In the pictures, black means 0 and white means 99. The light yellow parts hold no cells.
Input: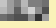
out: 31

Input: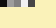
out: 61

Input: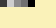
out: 80

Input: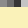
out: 54

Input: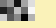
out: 35

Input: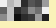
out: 17

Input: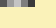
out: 61
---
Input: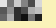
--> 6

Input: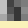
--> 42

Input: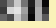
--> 3

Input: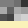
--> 26

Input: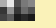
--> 10

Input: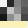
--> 55

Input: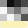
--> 96

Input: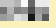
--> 9

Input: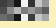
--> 24

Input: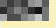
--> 61
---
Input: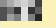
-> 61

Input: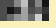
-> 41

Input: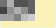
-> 62

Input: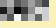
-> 33

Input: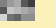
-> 44

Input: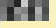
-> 19

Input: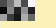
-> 23
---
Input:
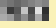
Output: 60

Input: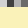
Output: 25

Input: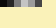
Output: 15

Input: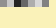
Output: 78

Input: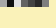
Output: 6

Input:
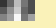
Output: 62
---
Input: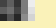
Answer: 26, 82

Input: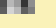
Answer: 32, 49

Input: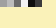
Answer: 62, 23

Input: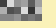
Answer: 25, 41

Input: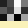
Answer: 13, 63

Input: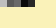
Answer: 74, 15

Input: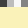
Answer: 24, 51

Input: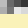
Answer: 73, 84
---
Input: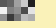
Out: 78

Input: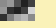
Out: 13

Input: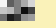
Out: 66

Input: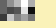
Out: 99

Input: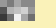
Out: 53

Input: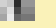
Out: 58
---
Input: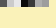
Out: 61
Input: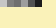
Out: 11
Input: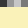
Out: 47
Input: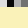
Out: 44
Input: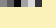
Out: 20
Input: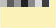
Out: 24
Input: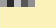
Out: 56
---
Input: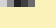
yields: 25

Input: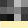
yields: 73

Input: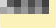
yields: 48

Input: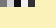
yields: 94

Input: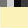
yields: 6

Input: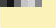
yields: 82
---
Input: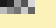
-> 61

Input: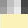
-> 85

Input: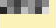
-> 25

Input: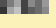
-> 64

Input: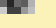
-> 41

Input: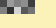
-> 50

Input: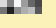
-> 96

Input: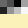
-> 2

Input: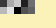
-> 78

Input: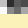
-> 35
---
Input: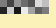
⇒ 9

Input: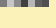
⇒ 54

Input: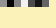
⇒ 51

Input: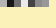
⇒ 43

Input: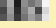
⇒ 22

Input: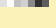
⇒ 75

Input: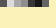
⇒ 65

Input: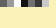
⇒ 98

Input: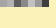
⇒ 36

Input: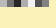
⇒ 15
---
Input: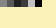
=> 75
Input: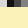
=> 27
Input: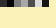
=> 85
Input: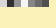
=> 41
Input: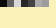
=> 66
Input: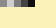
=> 26
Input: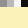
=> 95
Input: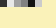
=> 7
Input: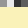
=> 20
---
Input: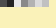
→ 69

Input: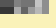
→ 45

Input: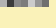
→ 79

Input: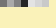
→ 88

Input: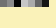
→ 66

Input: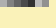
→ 19

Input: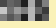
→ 66

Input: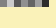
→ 39

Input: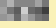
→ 52
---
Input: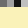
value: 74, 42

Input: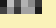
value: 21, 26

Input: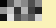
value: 53, 7

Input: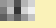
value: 82, 37

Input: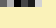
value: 82, 38

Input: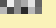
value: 39, 71

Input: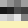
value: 61, 83
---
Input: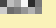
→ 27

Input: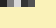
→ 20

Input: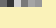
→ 42

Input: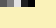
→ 12

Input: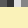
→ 35

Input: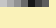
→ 25
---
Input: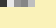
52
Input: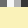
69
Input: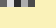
67
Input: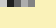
67
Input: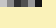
59
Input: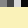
84
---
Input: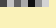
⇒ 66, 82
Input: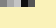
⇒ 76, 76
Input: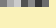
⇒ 32, 79
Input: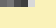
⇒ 30, 84
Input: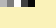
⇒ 98, 98
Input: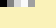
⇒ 85, 97
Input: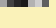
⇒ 10, 80
